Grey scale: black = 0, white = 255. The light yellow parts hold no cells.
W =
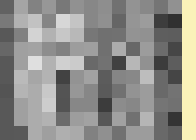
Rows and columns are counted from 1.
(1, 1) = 98
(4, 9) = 172
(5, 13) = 93
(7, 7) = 135
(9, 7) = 162
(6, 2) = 186
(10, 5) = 175
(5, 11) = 145
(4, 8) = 112
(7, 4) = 200
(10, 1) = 88
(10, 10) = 156
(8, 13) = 113
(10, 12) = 105
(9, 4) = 178
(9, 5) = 107
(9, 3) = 172
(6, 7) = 162
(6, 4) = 179
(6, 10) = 136
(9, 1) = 88
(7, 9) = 113
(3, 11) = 145
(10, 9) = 113
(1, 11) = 136
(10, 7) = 129
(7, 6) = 151
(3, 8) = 112
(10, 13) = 94
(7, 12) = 105
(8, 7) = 135
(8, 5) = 83
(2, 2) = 178
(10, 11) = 156

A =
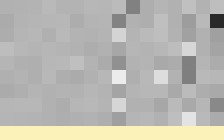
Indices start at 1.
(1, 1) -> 177
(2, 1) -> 171
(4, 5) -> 180
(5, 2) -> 176
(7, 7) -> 182
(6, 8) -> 183
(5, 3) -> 175
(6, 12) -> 221
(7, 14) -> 187
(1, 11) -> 174
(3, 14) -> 161
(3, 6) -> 179
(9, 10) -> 181
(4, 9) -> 167
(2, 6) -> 173
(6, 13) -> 178
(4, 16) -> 164
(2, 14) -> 157
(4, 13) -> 189
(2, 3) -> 181
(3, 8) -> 180
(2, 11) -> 174
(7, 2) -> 175
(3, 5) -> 185
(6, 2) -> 179
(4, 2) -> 183
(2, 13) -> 177
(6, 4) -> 184
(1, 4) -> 185
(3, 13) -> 178
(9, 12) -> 177
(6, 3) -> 175
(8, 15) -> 182
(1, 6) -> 179
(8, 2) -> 183
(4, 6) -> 178
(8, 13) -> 186

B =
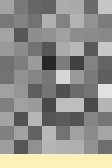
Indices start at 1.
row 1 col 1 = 163
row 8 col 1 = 128
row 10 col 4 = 184
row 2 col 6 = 179
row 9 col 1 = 164
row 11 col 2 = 86
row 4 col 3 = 114
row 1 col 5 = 172
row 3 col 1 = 164
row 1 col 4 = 98
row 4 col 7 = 89
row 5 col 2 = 126
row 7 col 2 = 150
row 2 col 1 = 120
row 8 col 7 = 73
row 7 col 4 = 117
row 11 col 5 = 176
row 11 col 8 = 111
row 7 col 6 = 107
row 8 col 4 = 72
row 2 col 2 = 130
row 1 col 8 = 197
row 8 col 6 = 189
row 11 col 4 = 181
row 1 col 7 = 106
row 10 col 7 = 139

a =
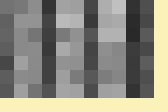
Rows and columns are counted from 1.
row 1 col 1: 115
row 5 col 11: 93
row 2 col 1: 97
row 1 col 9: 192
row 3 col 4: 63
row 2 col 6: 180
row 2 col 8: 166
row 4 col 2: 138
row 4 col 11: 73
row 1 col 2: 120
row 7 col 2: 159
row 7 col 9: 163
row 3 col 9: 178
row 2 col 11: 72
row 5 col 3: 138
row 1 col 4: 53
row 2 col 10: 43
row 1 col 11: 79
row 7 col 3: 115
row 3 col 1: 100
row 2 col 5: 186
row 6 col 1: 93

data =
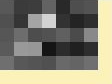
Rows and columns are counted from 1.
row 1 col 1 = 88
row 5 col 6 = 100
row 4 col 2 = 153
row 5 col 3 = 84
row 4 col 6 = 32
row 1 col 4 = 99
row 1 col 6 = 78
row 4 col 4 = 21
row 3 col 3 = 77

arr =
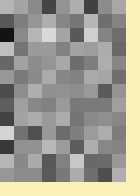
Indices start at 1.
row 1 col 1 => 181
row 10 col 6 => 127
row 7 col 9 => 148
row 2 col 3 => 149
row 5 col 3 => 140
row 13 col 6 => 172
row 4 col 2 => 116
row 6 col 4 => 171
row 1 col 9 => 167
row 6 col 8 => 166
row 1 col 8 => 140
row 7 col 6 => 141
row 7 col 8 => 91
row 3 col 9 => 110
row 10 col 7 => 155
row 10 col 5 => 108
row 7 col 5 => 145
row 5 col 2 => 162
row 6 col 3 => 138
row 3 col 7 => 207
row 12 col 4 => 88
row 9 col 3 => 172
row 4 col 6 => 162
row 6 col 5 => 134
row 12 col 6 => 199
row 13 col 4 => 90
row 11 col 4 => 184
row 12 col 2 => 136
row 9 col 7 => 138
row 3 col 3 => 181
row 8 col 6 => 121
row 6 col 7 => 169
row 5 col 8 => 173
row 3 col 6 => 89

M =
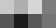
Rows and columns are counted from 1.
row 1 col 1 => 201
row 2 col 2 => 29
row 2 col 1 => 87

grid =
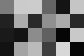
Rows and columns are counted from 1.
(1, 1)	124
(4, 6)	6
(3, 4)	96
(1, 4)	101
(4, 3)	187
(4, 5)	215
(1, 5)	20

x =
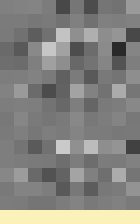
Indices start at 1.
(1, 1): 128
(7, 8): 114
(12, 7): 109
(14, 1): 121
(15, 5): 124
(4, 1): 106
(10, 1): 122
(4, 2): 89
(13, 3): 105
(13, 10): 117
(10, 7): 124
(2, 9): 126
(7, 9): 171
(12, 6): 125
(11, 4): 113
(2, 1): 123
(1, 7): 76
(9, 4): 118
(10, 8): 123
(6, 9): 116
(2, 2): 123
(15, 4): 117
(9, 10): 120
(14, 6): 120
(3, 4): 113
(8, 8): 122
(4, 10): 133
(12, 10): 129
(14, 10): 147
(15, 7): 121
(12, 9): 123
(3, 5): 195
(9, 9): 132
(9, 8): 125

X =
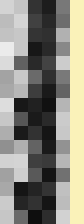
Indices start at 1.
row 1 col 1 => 211
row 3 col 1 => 194
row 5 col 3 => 41
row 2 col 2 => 212
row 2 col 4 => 40
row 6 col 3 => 106
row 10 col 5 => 200
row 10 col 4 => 21
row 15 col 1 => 203
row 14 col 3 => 36
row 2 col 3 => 65
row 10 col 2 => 26
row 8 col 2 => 24
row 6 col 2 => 200
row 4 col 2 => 199
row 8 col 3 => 33
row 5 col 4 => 67
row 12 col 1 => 210
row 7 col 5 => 100
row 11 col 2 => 175
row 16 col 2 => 105
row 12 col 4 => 58
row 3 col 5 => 177
